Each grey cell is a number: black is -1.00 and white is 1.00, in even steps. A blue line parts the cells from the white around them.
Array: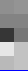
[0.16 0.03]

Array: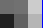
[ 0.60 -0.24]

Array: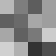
[ 0.25  0.31 -0.24  0.64]

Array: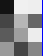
[ 0.87  0.43 -0.29]

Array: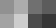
[-0.28 -0.41]

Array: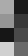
[-0.80  0.17]
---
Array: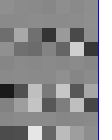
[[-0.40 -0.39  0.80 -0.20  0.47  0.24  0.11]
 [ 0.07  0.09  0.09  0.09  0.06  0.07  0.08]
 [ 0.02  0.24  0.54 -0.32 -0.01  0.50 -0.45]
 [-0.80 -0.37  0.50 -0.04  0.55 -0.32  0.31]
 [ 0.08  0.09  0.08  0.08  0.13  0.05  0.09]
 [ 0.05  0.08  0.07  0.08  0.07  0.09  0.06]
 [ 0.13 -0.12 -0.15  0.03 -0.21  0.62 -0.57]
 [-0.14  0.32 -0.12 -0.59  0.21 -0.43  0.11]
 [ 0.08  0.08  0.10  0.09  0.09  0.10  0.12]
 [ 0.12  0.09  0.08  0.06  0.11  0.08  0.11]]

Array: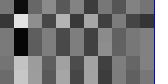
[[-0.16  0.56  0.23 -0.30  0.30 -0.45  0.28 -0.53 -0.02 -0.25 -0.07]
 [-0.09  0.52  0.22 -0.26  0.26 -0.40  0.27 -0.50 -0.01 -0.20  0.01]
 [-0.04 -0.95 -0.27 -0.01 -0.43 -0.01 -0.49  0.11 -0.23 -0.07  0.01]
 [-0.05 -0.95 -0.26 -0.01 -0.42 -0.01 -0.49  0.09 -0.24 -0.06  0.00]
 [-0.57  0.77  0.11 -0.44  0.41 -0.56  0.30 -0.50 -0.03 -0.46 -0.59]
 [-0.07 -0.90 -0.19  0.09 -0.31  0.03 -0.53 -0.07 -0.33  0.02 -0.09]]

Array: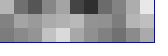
[[-0.03  0.08  0.16  0.52  0.71  0.32  0.13  0.01 -0.11  0.09  0.33]
 [ 0.02  0.29  0.21  0.34  0.39  0.45  0.15  0.14 -0.02  0.42  0.50]
 [ 0.43 -0.12 -0.33  0.06  0.29 -0.47 -0.63 -0.16  0.03  0.36  0.82]]

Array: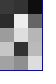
[[ 0.27  0.12  0.73]
 [ 0.55 -0.61  0.46]
 [ 0.22  0.74  0.43]
 [-0.66  0.86 -0.21]
 [-0.55 -0.60 -0.89]]

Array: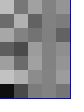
[[-0.88 -0.43 -0.03  0.02 -0.08]
 [ 0.52  0.37  0.10  0.03  0.22]
 [ 0.25 -0.16  0.26  0.02  0.16]
 [-0.26 -0.42  0.22  0.02  0.11]
 [ 0.31  0.02 -0.10  0.00 -0.23]
 [-0.15  0.39 -0.23  0.01 -0.03]
 [ 0.49 -0.07  0.26  0.02  0.16]]

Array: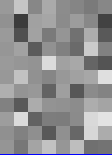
[[ 0.17 -0.07  0.29  0.52  0.18  0.49 -0.12 -0.10]
 [ 0.13  0.01  0.12 -0.31  0.13 -0.19  0.69  0.35]
 [ 0.23  0.72 -0.23 -0.02 -0.03  0.09  0.70  0.78]
 [ 0.01 -0.30  0.35  0.15  0.14  0.10  0.36  0.29]
 [ 0.37  0.16  0.19 -0.22  0.25 -0.32  0.09  0.03]
 [ 0.19  0.52  0.14  0.05  0.19  0.26  0.31  0.75]
 [ 0.21  0.18  0.15  0.72  0.26  0.32 -0.21 -0.34]
 [ 0.18  0.27 -0.29  0.14  0.00 -0.17  0.59  0.01]
 [ 0.21 -0.37  0.27 -0.04  0.17 -0.11  0.36 -0.30]
 [ 0.14 -0.53  0.26  0.30  0.09  0.22  0.07 -0.48]
 [ 0.20  0.55  0.06  0.33  0.10  0.04 -0.04  0.06]]

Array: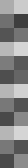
[[-0.43  0.09]
 [-0.06 -0.35]
 [ 0.43  0.67]
 [-0.43  0.07]
 [-0.06 -0.36]
 [ 0.43  0.64]
 [-0.39 -0.21]
 [-0.03 -0.31]
 [ 0.44  0.67]
 [-0.34 -0.09]
 [-0.12 -0.51]
 [ 0.35  0.59]]

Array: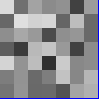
[[-0.09  0.16 -0.18 -0.17 -0.35  0.29  0.38]
 [-0.02  0.15 -0.17 -0.01  0.52  0.06  0.43]
 [ 0.66  0.15  0.48 -0.62  0.59  0.07  0.10]
 [-0.26 -0.54  0.45  0.54  0.20 -0.49  0.10]
 [ 0.11  0.32  0.20 -0.41  0.12  0.18 -0.18]
 [-0.19  0.75  0.65  0.68 -0.21  0.48 -0.18]
 [ 0.71 -0.12  0.28  0.09  0.14 -0.49  0.22]]
